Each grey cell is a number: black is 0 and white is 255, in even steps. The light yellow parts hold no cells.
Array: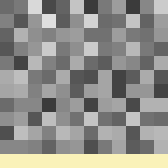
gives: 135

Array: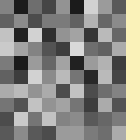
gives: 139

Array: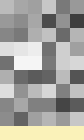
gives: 99

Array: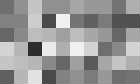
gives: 182

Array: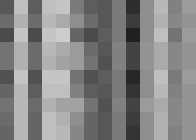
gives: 184

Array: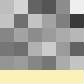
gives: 155
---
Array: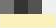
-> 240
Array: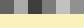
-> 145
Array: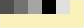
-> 224
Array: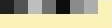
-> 174
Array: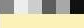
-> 17
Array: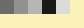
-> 219
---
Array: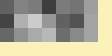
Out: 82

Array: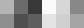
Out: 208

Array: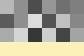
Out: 192

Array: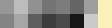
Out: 23

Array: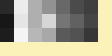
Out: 97

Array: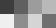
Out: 213

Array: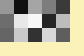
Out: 37
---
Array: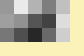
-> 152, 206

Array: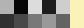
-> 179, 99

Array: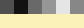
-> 79, 135

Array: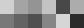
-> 208, 43

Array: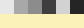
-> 231, 37

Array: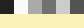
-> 34, 83

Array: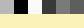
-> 184, 94

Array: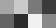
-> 166, 136

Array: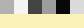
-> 177, 218

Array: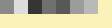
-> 137, 185
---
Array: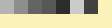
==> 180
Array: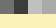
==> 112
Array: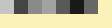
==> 196
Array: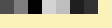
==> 77
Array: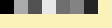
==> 1
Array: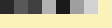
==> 41
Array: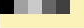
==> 1
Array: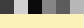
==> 60
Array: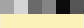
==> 164
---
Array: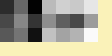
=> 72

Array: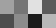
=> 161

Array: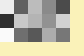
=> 47

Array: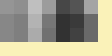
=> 135

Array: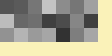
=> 188

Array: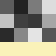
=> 195
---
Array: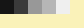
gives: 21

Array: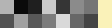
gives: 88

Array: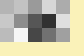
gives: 187

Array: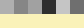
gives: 134

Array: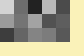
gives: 61

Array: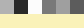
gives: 41
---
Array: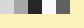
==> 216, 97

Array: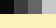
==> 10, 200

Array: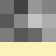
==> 111, 159

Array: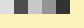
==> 222, 50

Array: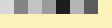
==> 216, 91

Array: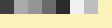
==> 62, 190

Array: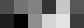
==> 75, 60

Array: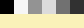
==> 1, 49

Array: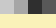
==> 201, 88
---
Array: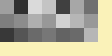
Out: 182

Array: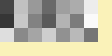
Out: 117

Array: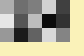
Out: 132

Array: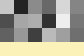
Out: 111

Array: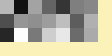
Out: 170

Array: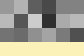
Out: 80

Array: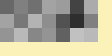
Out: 185

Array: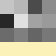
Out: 120

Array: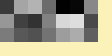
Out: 95
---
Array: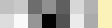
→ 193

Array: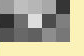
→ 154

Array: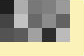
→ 31

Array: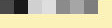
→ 73

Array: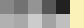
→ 135

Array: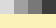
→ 219

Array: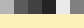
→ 181

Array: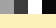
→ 163

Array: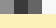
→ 143
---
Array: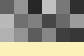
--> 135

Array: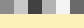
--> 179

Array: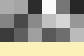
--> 89

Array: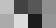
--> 219

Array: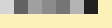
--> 117

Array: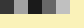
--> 26
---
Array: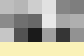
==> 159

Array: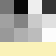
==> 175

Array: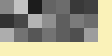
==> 94

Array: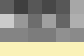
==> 124

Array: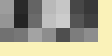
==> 78

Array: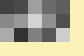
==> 128
